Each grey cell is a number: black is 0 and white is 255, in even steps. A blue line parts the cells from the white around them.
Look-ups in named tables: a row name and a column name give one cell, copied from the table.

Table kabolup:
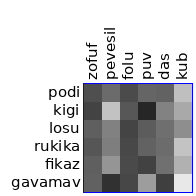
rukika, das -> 108
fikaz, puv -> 66
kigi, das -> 130
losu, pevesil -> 129
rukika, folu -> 72
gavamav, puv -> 157
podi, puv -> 101
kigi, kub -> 169
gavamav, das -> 63
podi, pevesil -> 107
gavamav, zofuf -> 97
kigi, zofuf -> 67
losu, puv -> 92
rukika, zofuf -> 86
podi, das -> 98
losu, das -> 111
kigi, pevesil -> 194
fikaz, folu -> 74
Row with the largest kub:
gavamav

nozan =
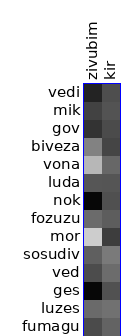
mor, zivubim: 205
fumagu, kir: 99
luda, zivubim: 86
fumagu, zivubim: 75
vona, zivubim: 183
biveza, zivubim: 130
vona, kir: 103
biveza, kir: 69
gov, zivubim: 51
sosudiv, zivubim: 95
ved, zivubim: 76
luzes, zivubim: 106
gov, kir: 75
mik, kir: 83
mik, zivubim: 66
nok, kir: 80
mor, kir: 61
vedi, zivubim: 35
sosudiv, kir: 122
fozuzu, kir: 93
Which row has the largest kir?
sosudiv

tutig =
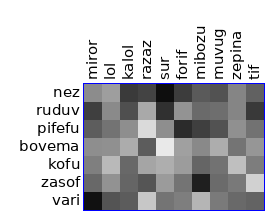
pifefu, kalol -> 142
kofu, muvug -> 114
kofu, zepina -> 191
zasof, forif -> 116
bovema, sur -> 233
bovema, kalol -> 172
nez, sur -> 14
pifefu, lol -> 115
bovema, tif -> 150
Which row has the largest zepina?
kofu

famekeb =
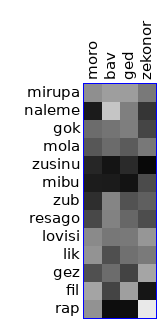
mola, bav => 107
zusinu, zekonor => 8
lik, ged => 112
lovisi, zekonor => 150
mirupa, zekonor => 121
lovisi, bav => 119
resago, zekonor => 77
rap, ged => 14
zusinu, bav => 20
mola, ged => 91
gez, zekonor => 165
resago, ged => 103
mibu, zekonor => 75
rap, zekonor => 233
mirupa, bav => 158
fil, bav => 68
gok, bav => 116
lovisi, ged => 121
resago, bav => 130

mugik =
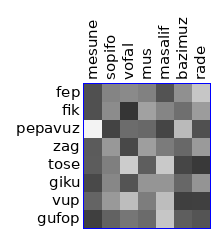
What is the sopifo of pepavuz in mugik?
67
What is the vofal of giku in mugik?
84
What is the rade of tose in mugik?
57
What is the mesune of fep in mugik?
80
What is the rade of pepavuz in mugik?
80
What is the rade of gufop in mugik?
84
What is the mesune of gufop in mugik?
63
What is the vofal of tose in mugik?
204
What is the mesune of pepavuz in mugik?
243
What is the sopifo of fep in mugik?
132

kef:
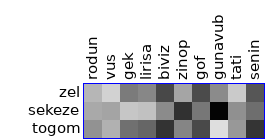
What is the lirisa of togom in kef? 102
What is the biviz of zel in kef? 72
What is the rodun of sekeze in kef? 169
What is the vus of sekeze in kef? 164
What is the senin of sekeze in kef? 110
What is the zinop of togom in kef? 133
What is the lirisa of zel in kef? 135
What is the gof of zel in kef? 75
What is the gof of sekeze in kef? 119
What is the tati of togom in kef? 152
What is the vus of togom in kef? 177
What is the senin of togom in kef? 52
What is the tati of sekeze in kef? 144
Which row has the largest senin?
sekeze

